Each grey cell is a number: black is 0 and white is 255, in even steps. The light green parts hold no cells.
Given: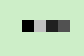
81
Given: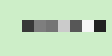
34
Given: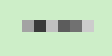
204
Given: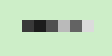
219
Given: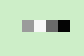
4
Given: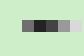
217
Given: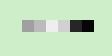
6
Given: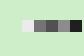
31
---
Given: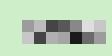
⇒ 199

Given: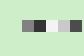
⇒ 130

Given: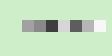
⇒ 161

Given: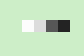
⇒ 252

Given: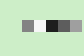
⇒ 131

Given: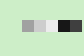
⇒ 161

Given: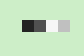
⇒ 35

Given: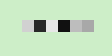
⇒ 209

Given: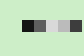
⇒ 20

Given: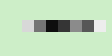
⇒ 216
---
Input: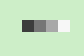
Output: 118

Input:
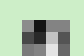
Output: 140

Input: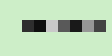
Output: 89

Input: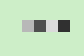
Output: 79

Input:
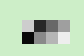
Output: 181

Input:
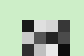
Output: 213
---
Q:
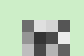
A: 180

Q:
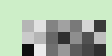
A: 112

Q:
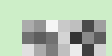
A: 125

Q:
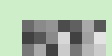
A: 65

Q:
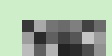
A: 179

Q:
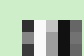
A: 157

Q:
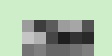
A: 103
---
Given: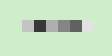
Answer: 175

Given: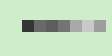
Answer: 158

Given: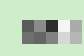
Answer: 182

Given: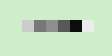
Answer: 142

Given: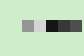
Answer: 78

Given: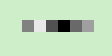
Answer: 129
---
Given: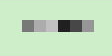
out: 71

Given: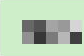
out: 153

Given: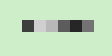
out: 38

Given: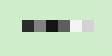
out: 244

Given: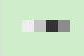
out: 51

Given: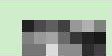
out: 176

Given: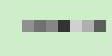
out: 175

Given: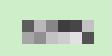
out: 70

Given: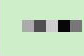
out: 7
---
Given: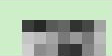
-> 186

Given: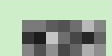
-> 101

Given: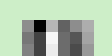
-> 164

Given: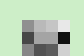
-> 16

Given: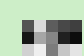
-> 12

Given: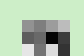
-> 60

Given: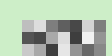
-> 148

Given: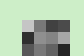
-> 166

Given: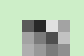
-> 194

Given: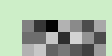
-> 76
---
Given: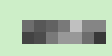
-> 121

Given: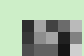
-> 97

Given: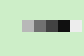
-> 66

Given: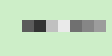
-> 192

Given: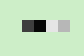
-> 229

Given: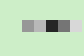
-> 37

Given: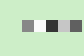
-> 53

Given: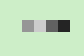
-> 97

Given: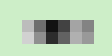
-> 44

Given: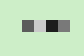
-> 29
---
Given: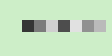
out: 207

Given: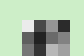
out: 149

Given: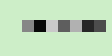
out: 201

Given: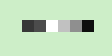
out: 255

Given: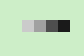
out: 78

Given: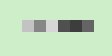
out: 214

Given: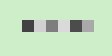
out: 126
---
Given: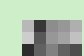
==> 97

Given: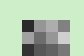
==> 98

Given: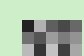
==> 63

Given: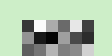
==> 138

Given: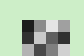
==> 127

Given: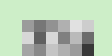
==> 155

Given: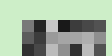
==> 187

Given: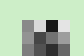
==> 46

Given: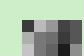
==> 28
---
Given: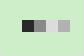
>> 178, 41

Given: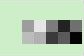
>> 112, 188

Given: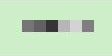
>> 127, 117

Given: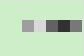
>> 120, 158

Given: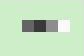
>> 250, 100

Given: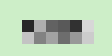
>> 215, 195

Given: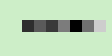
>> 205, 46

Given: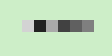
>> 127, 211
